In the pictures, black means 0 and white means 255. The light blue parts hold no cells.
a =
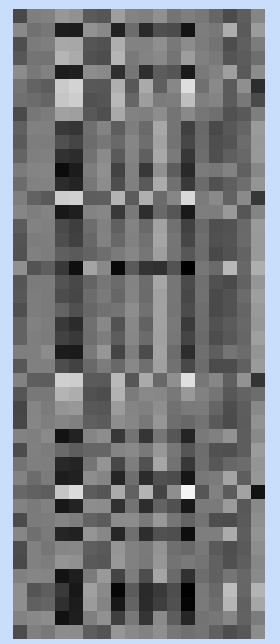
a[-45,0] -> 72
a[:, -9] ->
[127, 42, 130, 131, 47, 170, 157, 127, 106, 110, 95, 56, 89, 175, 46, 105, 113, 118, 51, 108, 107, 113, 98, 107, 75, 111, 170, 137, 128, 120, 53, 121, 81, 43, 179, 45, 121, 45, 122, 121, 77, 42, 43, 53, 130]
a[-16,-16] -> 126
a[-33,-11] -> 78
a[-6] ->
[73, 129, 125, 148, 144, 89, 87, 152, 129, 121, 150, 115, 121, 116, 97, 80, 94, 135]
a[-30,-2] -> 105
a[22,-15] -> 57
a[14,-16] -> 131
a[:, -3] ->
[75, 173, 77, 84, 159, 91, 91, 81, 88, 84, 95, 130, 95, 98, 153, 82, 84, 82, 184, 74, 82, 82, 91, 88, 116, 76, 95, 87, 77, 75, 146, 79, 103, 164, 91, 155, 76, 171, 78, 80, 117, 189, 181, 134, 77]
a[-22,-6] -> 69
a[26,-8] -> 104
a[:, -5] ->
[119, 125, 124, 128, 121, 112, 127, 118, 104, 106, 109, 123, 107, 123, 126, 106, 110, 108, 119, 112, 113, 110, 109, 106, 111, 108, 119, 129, 123, 115, 121, 109, 110, 120, 86, 122, 115, 126, 120, 116, 109, 121, 122, 115, 116]
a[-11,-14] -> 219
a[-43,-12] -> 81
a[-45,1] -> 126
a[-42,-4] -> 121
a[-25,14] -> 74
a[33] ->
[130, 108, 123, 29, 33, 141, 133, 37, 110, 43, 80, 76, 22, 120, 123, 164, 94, 151]
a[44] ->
[76, 128, 120, 141, 140, 93, 84, 150, 137, 130, 143, 119, 112, 116, 96, 77, 87, 140]
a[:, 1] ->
[126, 113, 123, 116, 120, 99, 108, 119, 128, 125, 127, 132, 129, 98, 126, 130, 125, 128, 83, 123, 125, 125, 129, 126, 127, 128, 94, 120, 133, 134, 127, 128, 127, 108, 97, 122, 123, 111, 129, 129, 134, 84, 96, 136, 128]
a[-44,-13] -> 146
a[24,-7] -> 108
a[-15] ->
[130, 127, 138, 19, 34, 133, 141, 56, 115, 53, 118, 86, 36, 121, 128, 146, 93, 137]
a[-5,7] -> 68
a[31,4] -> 94
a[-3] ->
[142, 96, 101, 47, 28, 155, 132, 23, 99, 43, 62, 80, 5, 122, 110, 181, 96, 166]
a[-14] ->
[76, 128, 124, 106, 94, 101, 101, 132, 137, 121, 151, 119, 85, 109, 81, 79, 93, 155]
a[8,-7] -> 116
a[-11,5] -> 92
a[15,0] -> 91
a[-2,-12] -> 145
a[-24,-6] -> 76
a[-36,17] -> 151
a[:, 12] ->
[126, 20, 140, 157, 27, 222, 190, 137, 64, 71, 55, 41, 57, 216, 26, 65, 70, 87, 0, 74, 71, 76, 58, 69, 45, 72, 223, 153, 122, 104, 36, 85, 55, 22, 245, 24, 99, 14, 105, 121, 49, 1, 5, 38, 112]

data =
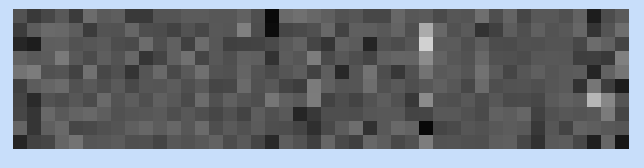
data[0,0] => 82
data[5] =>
[63, 92, 101, 107, 81, 89, 78, 90, 72, 86, 85, 92, 79, 89, 69, 71, 106, 81, 88, 68, 61, 123, 96, 84, 85, 110, 81, 89, 78, 87, 96, 87, 71, 107, 78, 82, 83, 79, 86, 90, 50, 118, 61, 28]
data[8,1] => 53
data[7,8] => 85
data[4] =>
[115, 124, 81, 84, 66, 113, 71, 80, 52, 85, 105, 73, 89, 112, 83, 81, 100, 83, 74, 85, 93, 66, 94, 40, 85, 115, 77, 55, 81, 115, 89, 93, 85, 114, 90, 69, 86, 95, 85, 90, 92, 37, 98, 117]
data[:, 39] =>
[80, 88, 84, 87, 90, 90, 97, 87, 67, 92]
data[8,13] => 107
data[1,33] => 50
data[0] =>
[82, 57, 71, 88, 59, 108, 90, 94, 57, 57, 84, 84, 91, 91, 87, 87, 97, 79, 9, 106, 112, 103, 95, 82, 86, 71, 71, 103, 87, 90, 74, 86, 84, 111, 78, 100, 70, 88, 88, 80, 98, 29, 76, 90]
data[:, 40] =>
[98, 103, 71, 62, 92, 50, 92, 84, 99, 71]
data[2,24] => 91
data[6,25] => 82
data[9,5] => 85
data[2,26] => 82
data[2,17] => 67
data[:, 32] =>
[84, 90, 79, 82, 85, 71, 88, 81, 86, 80]
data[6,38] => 90
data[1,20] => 74
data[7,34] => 97
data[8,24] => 110
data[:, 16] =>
[97, 128, 66, 97, 100, 106, 84, 67, 81, 89]
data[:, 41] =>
[29, 52, 108, 63, 37, 118, 183, 88, 94, 31]
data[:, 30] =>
[74, 104, 90, 99, 89, 96, 81, 88, 69, 82]
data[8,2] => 95
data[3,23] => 88
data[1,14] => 88
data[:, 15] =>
[87, 86, 64, 79, 81, 71, 96, 81, 90, 76]
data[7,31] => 88
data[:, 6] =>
[90, 83, 90, 94, 71, 78, 106, 94, 80, 87]
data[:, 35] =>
[100, 93, 75, 80, 69, 82, 74, 93, 92, 95]
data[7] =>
[70, 53, 104, 89, 99, 104, 94, 81, 85, 87, 90, 78, 88, 79, 70, 81, 67, 93, 80, 89, 37, 56, 78, 78, 77, 86, 88, 88, 68, 69, 88, 88, 81, 74, 97, 93, 102, 65, 81, 87, 84, 88, 123, 69]
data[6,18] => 118
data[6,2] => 82
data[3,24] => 78

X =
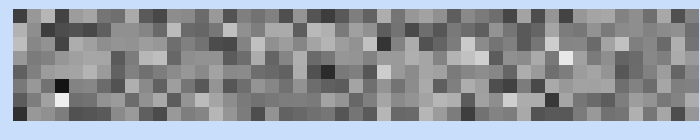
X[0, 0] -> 63
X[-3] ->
[121, 152, 114, 20, 131, 135, 107, 82, 175, 138, 97, 158, 117, 88, 148, 86, 110, 148, 134, 113, 146, 109, 96, 92, 164, 111, 148, 115, 140, 170, 95, 127, 173, 159, 78, 65, 124, 73, 169, 152, 162, 161, 165, 111, 130, 108, 166, 127, 129]
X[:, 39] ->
[67, 124, 133, 232, 125, 152, 165, 88]
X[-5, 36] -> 139
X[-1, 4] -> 81
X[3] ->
[152, 123, 129, 150, 160, 166, 165, 90, 124, 183, 190, 103, 142, 146, 146, 91, 109, 172, 100, 133, 175, 106, 119, 150, 148, 130, 155, 154, 175, 165, 131, 179, 193, 208, 92, 144, 139, 170, 120, 232, 161, 123, 142, 100, 107, 136, 127, 171, 154]
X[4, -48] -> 128
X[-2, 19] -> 125
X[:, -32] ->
[114, 126, 192, 172, 110, 148, 114, 78]
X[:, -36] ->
[107, 102, 114, 146, 137, 88, 187, 133]
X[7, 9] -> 95
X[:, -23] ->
[173, 93, 52, 155, 205, 148, 165, 182]
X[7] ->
[48, 152, 144, 125, 81, 85, 90, 138, 154, 95, 75, 153, 126, 133, 182, 149, 124, 78, 147, 98, 104, 112, 118, 85, 117, 90, 182, 104, 106, 182, 155, 124, 62, 114, 131, 125, 169, 83, 89, 88, 123, 153, 113, 117, 176, 118, 166, 77, 150]
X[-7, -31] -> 170
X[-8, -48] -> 152
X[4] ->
[96, 128, 156, 162, 164, 180, 155, 98, 129, 112, 125, 139, 151, 137, 163, 137, 139, 110, 105, 97, 173, 81, 43, 121, 127, 86, 205, 153, 139, 165, 161, 122, 134, 141, 135, 101, 173, 154, 111, 125, 156, 164, 148, 87, 108, 129, 157, 101, 137]
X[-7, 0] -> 178
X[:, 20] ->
[148, 93, 134, 175, 173, 146, 126, 104]
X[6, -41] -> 108
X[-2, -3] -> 120
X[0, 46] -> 168
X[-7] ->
[178, 142, 61, 77, 82, 72, 95, 144, 144, 133, 105, 187, 106, 102, 119, 192, 144, 126, 170, 171, 93, 185, 176, 122, 160, 145, 93, 115, 74, 110, 86, 121, 108, 94, 147, 117, 89, 101, 165, 124, 119, 146, 122, 139, 142, 130, 139, 144, 110]
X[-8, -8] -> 164
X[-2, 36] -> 172
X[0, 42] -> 167
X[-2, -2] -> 131
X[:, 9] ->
[90, 133, 157, 183, 112, 138, 145, 95]
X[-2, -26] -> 148

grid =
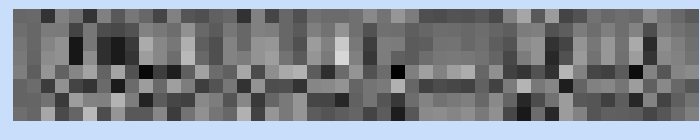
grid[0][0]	103
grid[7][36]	25
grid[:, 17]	[129, 129, 147, 147, 75, 147, 57, 66]
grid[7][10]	135
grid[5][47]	104
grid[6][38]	113
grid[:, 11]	[129, 109, 119, 109, 30, 159, 70, 60]
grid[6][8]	125
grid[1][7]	72
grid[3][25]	55
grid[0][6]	128
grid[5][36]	180
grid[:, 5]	[52, 119, 119, 141, 163, 52, 130, 185]
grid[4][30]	130
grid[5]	[100, 108, 60, 145, 68, 52, 106, 27, 107, 157, 105, 159, 125, 62, 83, 119, 50, 147, 77, 79, 51, 134, 137, 147, 101, 116, 122, 177, 102, 65, 76, 71, 66, 97, 66, 123, 180, 120, 134, 30, 100, 129, 135, 117, 157, 96, 137, 104, 86]
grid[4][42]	64
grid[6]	[100, 101, 114, 58, 157, 130, 128, 179, 125, 35, 91, 70, 65, 137, 125, 84, 135, 57, 102, 121, 149, 70, 69, 39, 97, 116, 85, 56, 109, 131, 114, 121, 127, 104, 137, 100, 39, 76, 113, 156, 88, 85, 64, 93, 39, 131, 67, 95, 115]
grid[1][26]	112
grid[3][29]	109
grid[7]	[110, 102, 167, 74, 101, 185, 77, 149, 88, 89, 135, 60, 115, 145, 117, 103, 177, 66, 150, 121, 149, 92, 84, 93, 101, 68, 92, 29, 87, 138, 141, 133, 142, 121, 144, 71, 25, 108, 40, 156, 130, 85, 96, 95, 92, 70, 86, 107, 127]
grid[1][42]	127
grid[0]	[103, 105, 51, 129, 112, 52, 128, 88, 119, 103, 69, 129, 85, 79, 96, 103, 50, 129, 69, 103, 80, 113, 107, 107, 112, 137, 115, 150, 124, 79, 76, 83, 81, 88, 73, 129, 166, 89, 155, 68, 82, 114, 104, 110, 105, 139, 118, 104, 90]
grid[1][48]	106
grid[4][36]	53
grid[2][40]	148
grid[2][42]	151
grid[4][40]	130
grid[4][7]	164
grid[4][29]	160
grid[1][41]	109

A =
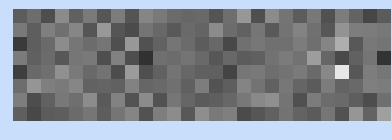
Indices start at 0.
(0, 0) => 92
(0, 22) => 81
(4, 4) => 121
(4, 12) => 103
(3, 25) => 117
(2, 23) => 174
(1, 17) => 118
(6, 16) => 120
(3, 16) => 92
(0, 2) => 78
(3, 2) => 107
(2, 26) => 116
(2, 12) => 107
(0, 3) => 139
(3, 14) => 87
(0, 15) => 110
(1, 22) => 87
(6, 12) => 102
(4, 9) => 79
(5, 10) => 105
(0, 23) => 124
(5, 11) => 112
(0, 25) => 70
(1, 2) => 127
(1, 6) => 152
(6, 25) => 77
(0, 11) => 107
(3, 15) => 104
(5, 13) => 125
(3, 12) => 116
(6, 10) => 82
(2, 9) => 81
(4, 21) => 106
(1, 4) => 134
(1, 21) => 112
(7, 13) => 142

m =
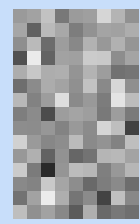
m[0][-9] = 154
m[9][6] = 147
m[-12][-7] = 99
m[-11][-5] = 148
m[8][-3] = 213
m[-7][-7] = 151
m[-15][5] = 159
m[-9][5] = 153
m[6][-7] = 157
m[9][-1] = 190
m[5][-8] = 139
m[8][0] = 141
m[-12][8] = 164
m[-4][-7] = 41
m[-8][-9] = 126
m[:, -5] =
[155, 125, 136, 160, 148, 144, 138, 164, 153, 187, 102, 188, 141, 117, 91]
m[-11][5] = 179
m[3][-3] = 201
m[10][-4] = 115
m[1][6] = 164
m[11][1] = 123
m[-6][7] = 130
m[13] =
[114, 162, 236, 174, 117, 139, 67, 192, 136]
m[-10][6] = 137
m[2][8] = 149
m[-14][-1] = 173
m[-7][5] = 139
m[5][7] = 215
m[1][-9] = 166
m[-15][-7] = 194
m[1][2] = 186
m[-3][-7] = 201
